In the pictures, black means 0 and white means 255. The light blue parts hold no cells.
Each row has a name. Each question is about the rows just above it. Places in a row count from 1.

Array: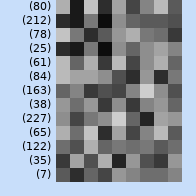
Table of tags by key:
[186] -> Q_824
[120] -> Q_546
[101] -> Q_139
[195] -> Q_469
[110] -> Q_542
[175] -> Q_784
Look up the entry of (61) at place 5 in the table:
Q_824
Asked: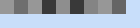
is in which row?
(38)
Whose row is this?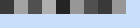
(35)
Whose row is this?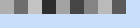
(65)
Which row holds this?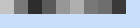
(78)
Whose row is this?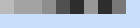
(84)

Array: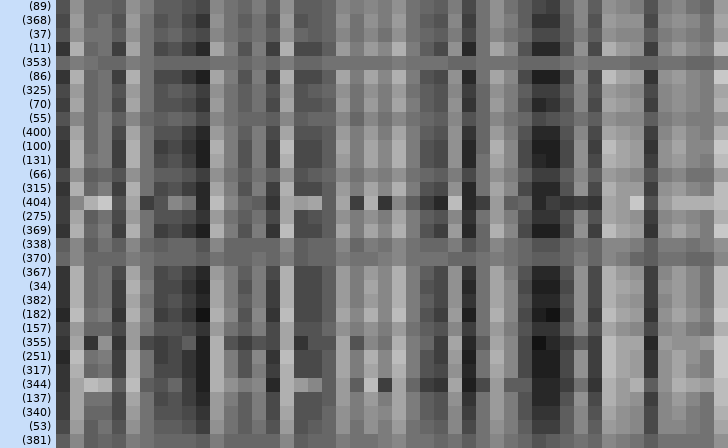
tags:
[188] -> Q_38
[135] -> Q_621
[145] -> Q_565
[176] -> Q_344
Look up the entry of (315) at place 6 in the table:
Q_344
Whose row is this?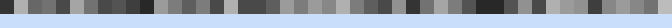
(367)
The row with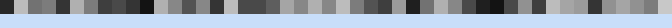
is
(182)
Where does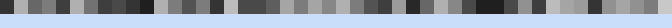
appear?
(369)
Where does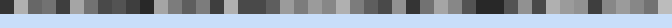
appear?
(382)
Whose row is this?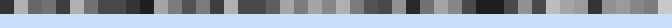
(86)

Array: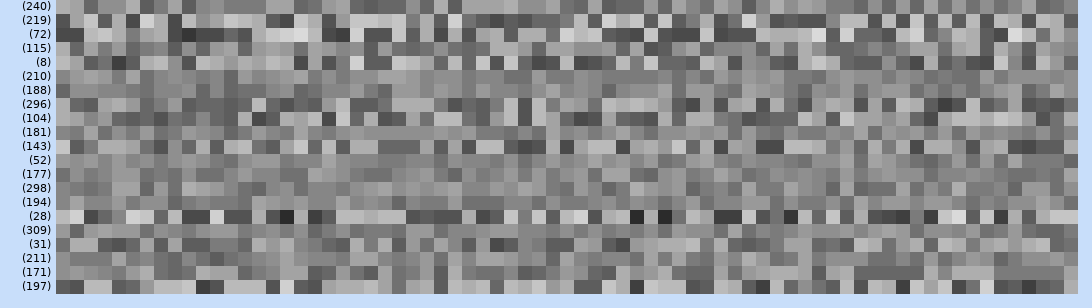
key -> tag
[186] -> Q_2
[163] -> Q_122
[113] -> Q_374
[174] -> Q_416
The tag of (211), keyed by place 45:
Q_122
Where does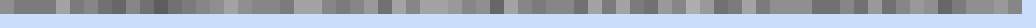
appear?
(211)
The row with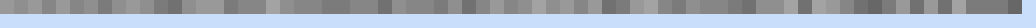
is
(52)

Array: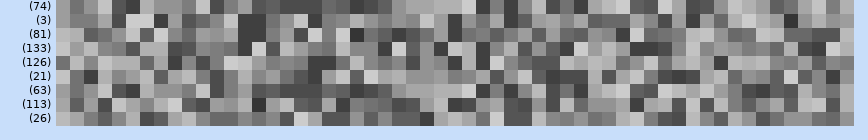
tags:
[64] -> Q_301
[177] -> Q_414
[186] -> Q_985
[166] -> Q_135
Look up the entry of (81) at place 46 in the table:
Q_985
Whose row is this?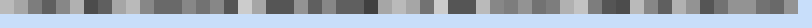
(26)
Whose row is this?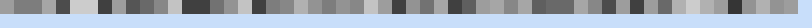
(3)
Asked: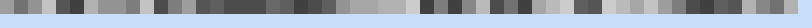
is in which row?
(63)

